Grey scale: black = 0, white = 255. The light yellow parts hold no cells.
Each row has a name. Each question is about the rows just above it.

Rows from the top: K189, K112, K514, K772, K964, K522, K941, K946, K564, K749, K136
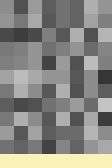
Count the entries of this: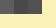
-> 3
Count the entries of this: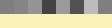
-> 8
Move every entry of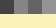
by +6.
[ 73 139 105 154]
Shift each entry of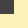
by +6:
[73]
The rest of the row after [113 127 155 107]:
[196]

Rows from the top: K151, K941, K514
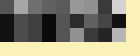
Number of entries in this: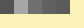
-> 5
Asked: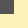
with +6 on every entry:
[90]
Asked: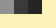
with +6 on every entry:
[151  64  43]
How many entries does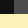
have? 2
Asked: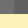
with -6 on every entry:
[105  91]
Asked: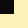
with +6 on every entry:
[16]

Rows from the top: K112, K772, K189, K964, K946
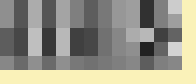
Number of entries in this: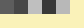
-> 5
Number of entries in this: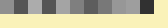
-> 11
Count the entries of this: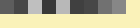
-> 9
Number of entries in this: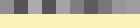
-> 10
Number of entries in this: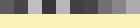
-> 10
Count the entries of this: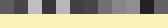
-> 12
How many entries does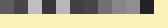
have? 11

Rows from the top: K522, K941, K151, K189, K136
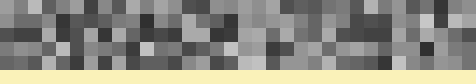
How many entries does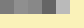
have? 5
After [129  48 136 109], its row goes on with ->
[170 115  95  54 149 136 149 157 129 101 149 129  73  80  73 143 129 199
  66 186 164]
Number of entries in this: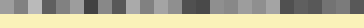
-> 26
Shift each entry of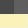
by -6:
[67 89]

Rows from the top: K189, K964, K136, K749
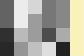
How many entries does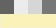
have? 4
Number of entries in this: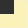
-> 1
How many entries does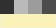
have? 4
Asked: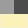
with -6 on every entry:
[150  70]
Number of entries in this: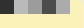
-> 5
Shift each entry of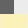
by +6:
[105 242]

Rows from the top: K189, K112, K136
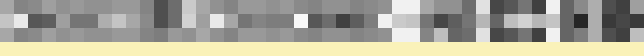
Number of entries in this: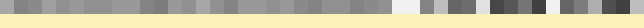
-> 46
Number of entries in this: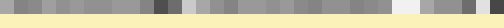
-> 36
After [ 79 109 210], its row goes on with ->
[159 233 167 117 132 125 125 248  87 109  64  94 125 241 202 196 117  71
  94 117 182 101 190 210 182 196 101  38 174  58  71  58]
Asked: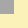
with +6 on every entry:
[173]

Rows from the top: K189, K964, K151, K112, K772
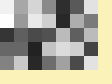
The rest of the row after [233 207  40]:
[173 122]
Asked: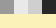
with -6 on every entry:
[147 227 201  34]

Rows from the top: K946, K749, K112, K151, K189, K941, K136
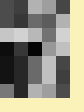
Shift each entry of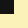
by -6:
[13]
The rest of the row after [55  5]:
[152 192]
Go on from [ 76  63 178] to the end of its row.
[158  70]
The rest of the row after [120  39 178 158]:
[76]
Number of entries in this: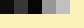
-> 5

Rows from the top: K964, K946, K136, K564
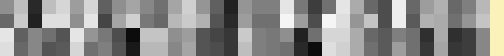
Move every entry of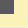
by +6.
[96]
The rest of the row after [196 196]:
[143 157  84  69  55 202 127 120 143  33 112 214 214 171 104  90 127 112
  47 171  47  61 135]
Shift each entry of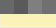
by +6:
[110  96 133 118]
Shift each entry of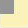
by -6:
[143]

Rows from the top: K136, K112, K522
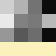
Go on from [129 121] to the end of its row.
[184]
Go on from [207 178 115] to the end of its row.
[12]
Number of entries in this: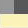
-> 2
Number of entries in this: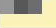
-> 3

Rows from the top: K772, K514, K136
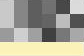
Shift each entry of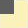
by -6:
[88]
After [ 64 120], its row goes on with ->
[168]
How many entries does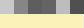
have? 6

